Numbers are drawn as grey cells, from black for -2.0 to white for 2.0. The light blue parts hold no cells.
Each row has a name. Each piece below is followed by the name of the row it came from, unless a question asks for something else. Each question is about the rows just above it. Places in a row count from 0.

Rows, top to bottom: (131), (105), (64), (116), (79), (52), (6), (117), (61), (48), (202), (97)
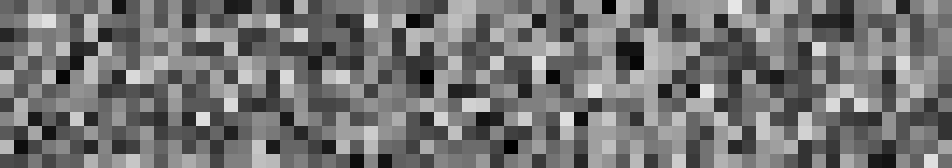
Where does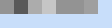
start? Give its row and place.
(79), 8
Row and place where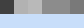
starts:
(131), 31
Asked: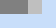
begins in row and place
(97), 16
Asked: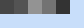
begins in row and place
(64), 48

